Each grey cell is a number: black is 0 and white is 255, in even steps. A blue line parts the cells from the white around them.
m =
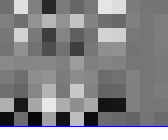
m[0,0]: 112
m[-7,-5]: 211
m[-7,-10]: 121
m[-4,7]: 108
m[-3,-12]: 111
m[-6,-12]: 116
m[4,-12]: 137
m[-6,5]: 62
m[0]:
[112, 223, 127, 40, 123, 102, 120, 229, 221, 124, 117, 116]
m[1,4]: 146
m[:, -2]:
[117, 119, 118, 118, 118, 118, 118, 118, 117]
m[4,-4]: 129
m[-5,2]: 134
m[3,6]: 119
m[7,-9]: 232
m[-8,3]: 182
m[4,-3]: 118
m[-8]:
[127, 111, 147, 182, 146, 195, 131, 110, 105, 128, 119, 126]
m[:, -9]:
[40, 182, 62, 78, 135, 147, 181, 232, 161]
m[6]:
[111, 101, 134, 181, 120, 200, 130, 100, 102, 128, 118, 124]
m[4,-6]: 127
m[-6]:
[116, 145, 113, 78, 113, 62, 119, 143, 144, 116, 118, 124]
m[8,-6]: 12
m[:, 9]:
[124, 128, 120, 116, 118, 130, 128, 127, 100]
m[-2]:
[175, 23, 167, 232, 173, 143, 169, 20, 22, 127, 118, 119]
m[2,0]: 119
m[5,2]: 142

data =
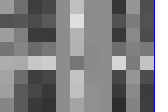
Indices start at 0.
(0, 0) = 155
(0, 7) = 141
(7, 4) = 141
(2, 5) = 179
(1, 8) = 81
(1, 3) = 89
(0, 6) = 140
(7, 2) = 58
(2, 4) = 141
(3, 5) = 177
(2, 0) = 157
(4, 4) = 141
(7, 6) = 144
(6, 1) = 89
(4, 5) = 118
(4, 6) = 138
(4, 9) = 123
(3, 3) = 118
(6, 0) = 159
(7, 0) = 133
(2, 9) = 137
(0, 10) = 79
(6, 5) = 191
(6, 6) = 144

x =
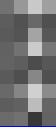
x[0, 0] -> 113
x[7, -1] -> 101
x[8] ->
[107, 113, 55, 99]
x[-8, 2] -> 104
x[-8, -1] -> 80
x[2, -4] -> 90
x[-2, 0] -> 93
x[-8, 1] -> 82
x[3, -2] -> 203
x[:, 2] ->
[201, 104, 164, 203, 76, 135, 208, 188, 55]
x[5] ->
[90, 79, 135, 80]

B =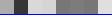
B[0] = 172
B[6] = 119
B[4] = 119
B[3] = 213

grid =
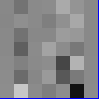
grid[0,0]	136
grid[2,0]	137
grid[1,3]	127
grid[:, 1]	[115, 143, 114, 95, 129, 107, 199]
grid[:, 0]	[136, 135, 137, 137, 139, 140, 141]
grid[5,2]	135
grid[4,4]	70
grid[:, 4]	[170, 144, 156, 140, 70, 88, 141]
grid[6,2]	139
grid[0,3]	140
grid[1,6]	137
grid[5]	[140, 107, 135, 154, 88, 122, 138]

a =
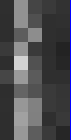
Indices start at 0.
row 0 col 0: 47
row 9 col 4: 38
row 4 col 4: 38
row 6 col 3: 58
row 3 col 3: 46
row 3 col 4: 35
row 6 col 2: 82
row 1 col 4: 48
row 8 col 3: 47
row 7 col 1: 151
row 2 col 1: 93
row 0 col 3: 58
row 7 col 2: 129
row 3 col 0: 58
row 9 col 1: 152
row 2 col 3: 47
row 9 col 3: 58

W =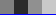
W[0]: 128
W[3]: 201
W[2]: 144

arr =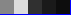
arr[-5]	134
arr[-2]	26
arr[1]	220
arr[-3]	48

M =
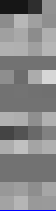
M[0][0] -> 22
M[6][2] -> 113
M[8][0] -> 177
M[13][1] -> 158
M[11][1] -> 114
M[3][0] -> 177
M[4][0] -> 114
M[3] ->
[177, 176, 159, 182]
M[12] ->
[114, 114, 114, 114]
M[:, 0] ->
[22, 140, 160, 177, 114, 142, 114, 114, 177, 68, 173, 114, 114, 152, 163]
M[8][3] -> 177
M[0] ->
[22, 22, 46, 146]
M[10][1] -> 192

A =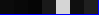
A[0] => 11
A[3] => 25
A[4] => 213
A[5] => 15

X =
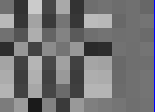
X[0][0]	112
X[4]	[164, 66, 181, 73, 161, 65, 165, 162, 105, 111, 111]
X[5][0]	172
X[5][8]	106
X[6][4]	107
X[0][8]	109
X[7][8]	117
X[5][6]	174
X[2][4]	131
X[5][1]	62
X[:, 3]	[71, 59, 100, 140, 73, 65, 70, 130]
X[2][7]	115
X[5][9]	112
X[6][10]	116
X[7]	[124, 155, 26, 130, 58, 153, 127, 122, 117, 111, 114]
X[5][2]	176
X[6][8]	108
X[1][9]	112
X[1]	[185, 54, 163, 59, 117, 55, 187, 184, 104, 112, 116]
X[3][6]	42
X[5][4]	153
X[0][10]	103
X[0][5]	51
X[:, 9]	[112, 112, 112, 111, 111, 112, 112, 111]
